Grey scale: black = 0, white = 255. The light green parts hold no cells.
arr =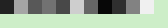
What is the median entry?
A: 101
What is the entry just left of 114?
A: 88

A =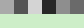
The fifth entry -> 142
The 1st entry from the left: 169
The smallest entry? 39

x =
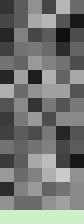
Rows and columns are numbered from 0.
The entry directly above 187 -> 129
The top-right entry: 107
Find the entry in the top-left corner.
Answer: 52
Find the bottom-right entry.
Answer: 137
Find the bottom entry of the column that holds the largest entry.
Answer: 160
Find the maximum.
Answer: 202
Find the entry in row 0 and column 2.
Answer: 145
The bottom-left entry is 145
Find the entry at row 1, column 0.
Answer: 71
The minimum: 16
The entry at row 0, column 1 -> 92
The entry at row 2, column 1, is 129
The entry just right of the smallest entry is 77
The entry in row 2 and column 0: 38
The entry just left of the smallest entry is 92
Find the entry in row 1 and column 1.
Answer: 92
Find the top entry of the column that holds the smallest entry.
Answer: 181

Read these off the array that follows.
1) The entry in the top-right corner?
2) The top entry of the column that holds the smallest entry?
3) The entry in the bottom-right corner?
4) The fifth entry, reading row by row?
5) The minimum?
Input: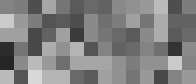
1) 125
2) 131
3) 153
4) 117
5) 38

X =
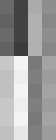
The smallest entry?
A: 59
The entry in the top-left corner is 106
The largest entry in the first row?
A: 171
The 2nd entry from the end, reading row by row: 127
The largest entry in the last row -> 232
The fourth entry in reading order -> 142
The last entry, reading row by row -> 157

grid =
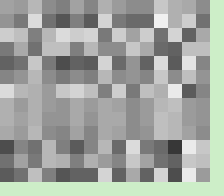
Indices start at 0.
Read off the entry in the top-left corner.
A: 162
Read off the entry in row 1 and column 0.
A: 148
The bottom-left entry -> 91
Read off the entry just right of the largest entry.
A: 176
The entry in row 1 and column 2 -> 219
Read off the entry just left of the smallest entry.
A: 106
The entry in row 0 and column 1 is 155
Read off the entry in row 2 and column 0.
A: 205
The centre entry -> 127
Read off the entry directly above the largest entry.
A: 199
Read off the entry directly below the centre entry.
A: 169
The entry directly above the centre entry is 183
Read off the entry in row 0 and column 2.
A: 183
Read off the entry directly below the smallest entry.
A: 98
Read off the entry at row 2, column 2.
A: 127
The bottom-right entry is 155
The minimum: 55
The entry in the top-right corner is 140
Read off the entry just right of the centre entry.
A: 205
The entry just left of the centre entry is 191
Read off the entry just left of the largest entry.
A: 106
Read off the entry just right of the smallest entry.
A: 234
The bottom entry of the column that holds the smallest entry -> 77
